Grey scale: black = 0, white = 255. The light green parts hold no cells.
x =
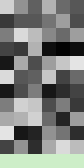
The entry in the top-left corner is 209
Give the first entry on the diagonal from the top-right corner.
87
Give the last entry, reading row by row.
188
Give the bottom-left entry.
67
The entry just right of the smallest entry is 14
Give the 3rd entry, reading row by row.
96
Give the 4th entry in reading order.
178
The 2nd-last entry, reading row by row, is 218
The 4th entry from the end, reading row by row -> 45
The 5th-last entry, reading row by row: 146
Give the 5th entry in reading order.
106
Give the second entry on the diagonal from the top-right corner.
158

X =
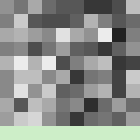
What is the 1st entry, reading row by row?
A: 146
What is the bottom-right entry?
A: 157
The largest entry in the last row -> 214
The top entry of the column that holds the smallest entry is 77
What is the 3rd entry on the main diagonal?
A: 157
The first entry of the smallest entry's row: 169
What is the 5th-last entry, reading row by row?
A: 55
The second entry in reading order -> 117
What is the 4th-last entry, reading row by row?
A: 107
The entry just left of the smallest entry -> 236
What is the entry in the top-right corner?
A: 190
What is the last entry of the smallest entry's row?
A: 127
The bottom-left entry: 157
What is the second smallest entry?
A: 46
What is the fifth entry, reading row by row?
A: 87
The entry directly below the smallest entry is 96
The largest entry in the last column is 202
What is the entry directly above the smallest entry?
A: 87
